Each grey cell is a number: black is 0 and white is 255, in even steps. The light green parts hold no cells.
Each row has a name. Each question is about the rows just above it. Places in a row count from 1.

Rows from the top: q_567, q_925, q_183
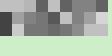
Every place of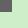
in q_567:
4 6 9
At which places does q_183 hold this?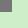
3 4 6
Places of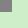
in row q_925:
3 7
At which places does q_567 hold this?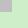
1 2 5

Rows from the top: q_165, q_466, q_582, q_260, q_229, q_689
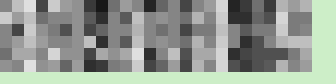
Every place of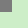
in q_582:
5 17 18 22 23 25
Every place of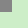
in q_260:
1 5 6 10 13 15 18 20 23
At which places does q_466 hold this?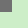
4 16
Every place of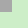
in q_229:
2 3 9 11 17 18 26
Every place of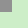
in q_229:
6 7 10

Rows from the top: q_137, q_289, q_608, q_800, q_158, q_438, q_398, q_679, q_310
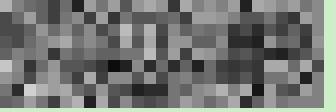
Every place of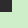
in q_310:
21
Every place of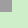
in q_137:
8 10 20 23 25
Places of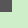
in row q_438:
6 7
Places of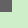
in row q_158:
1 7 9 10
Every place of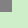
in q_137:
2 17 19
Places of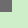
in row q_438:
4 14 18 25

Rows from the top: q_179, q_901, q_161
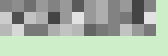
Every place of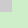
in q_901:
1
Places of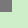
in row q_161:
3 4 9 13
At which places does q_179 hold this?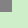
1 5 10 13
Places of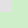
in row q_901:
7 13

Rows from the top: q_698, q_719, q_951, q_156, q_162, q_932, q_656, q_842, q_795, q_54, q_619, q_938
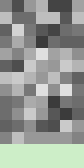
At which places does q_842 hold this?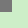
3 7
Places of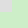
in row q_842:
4 6
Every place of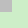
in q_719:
1 4 5 7
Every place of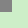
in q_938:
1 7

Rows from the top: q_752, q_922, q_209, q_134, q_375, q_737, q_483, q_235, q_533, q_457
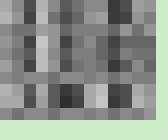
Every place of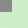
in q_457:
1 3 4 6 7 9 11
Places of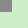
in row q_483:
1 3 4 6 7 9 11

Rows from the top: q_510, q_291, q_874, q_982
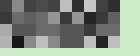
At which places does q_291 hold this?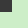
1 6 9
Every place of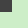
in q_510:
1 3 5 9
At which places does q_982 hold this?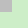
4 8 10
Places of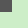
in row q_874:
2 3 6 7
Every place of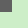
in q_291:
3 10
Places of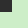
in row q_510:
7 10

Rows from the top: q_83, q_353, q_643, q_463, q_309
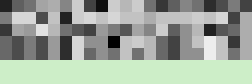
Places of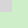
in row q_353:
2 3 8 10 19
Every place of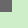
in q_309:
1 8 14
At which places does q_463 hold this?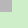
13
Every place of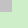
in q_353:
5 9 11 12 14 15 16 18

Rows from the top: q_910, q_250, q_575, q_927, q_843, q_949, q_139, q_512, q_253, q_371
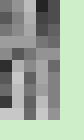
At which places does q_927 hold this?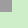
1 2 3
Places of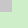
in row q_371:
1 2 4
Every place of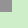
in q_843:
4 5

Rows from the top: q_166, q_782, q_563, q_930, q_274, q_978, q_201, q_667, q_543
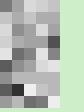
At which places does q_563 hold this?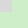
1 4
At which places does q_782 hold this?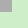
2 4 5
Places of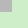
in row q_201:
2 3 4 5

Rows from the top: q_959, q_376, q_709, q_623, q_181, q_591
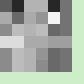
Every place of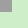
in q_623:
5 6
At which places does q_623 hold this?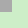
3 4
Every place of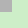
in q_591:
3
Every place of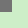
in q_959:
6
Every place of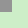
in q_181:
4

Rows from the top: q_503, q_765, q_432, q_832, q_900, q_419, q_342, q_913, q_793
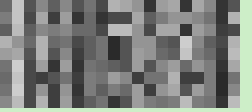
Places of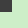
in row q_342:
4 7 12 16 17
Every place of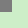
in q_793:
13 15 17

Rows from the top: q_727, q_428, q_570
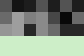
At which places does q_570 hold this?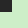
3 6 7
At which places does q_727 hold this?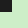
3 5 7
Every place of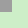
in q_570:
2
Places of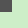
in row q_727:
1 4 6

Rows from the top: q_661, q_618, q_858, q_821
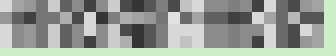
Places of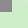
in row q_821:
2 7 9 18 19 21
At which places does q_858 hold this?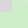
1 8 15 16 17 23 26
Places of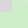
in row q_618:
8 22
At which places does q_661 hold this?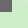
24

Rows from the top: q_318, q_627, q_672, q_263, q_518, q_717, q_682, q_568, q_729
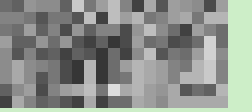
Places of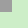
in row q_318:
9 15 19
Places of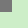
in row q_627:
3 5 6 13 17
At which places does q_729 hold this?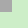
2 8 12 15 16 17 18 19
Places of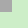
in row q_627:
16

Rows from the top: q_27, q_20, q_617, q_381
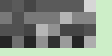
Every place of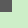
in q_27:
2 4 5 6 7
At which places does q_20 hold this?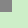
7 8
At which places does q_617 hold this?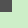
1 2 8
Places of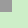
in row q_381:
6
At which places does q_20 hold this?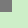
1 3 4 5
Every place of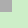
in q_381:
8
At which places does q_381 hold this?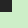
1 3 7

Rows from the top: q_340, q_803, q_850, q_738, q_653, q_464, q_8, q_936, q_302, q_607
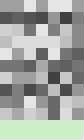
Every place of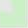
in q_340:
3 5 6
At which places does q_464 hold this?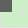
3 6
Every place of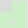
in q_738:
2 3 4 5

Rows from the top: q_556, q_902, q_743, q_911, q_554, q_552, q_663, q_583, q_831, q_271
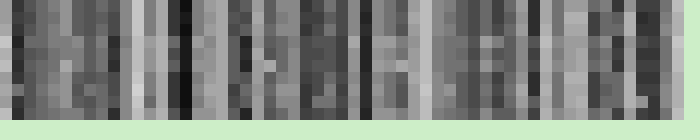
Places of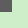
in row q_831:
7 21 23 39 45
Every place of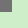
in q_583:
2 4 8 33 41 43 47
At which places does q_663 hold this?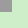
1 18 22
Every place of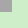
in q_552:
6 19 23 34 49

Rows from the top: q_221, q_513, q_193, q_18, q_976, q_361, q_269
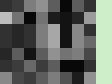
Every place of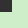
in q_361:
1 8
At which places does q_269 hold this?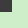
3
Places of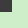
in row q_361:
2 4

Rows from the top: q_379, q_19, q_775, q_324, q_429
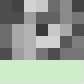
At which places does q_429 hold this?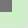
4 6 7
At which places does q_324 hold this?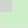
4 5
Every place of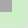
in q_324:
2
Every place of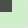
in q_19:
1 2
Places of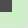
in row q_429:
1 5
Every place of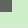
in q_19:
4 5

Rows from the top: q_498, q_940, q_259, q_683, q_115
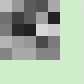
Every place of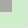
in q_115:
2 3
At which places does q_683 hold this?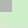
1
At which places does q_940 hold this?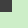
2

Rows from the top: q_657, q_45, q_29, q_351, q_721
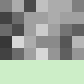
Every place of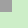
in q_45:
3 4 6 7
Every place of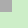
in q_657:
2 5 6
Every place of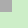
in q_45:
5

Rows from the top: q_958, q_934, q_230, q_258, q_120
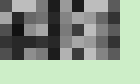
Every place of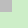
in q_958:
2 3 8 9
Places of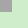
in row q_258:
7
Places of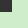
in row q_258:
1 4 10
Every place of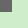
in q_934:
3 9

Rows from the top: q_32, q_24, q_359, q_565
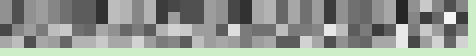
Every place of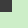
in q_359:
32
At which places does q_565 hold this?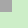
1 4 10 11 19 23 27 32 33

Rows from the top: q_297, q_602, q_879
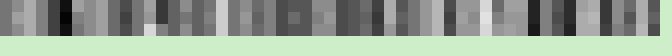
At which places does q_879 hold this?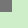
1 7 12 18 20 35
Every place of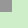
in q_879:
33 36 39 40 42 44
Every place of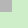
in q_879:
37 54

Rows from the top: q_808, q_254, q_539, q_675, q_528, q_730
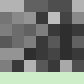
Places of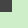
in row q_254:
6
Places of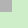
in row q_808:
1 2 7
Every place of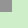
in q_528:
1 2
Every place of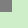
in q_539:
1 4

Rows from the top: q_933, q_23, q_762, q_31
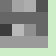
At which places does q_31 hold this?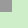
1 2 3 4
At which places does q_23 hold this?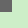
1 2 3 4
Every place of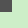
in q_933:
4
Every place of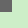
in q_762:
4
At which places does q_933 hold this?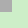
3

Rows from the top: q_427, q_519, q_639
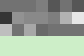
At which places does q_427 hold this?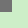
1 2 3 6
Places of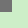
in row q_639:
2 5 6 7
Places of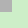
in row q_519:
6
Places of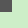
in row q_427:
5 7

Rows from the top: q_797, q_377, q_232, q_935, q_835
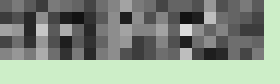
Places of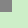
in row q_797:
10
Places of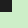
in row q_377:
6 11 17
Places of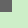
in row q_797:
1 7 15 16 20

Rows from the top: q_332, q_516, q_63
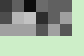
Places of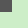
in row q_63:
4 6
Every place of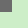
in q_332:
4
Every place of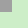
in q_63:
1 2 3 5
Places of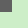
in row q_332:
2 5 6

